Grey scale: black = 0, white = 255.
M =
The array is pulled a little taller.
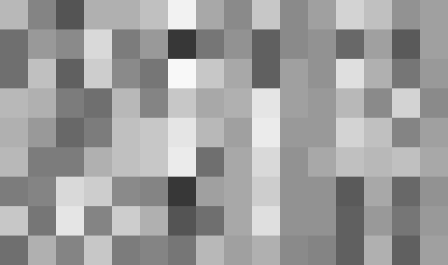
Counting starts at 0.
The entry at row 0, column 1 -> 132
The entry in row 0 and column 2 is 84
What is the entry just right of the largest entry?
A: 199
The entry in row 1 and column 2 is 138
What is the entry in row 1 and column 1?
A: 153
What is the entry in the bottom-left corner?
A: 111
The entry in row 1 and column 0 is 111
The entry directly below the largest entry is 199
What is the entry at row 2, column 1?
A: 192
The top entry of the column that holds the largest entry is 242
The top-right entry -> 160
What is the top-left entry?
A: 184
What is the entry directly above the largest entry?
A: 55
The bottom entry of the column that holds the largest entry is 118
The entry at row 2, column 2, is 96
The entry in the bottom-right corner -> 160
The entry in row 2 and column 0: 111
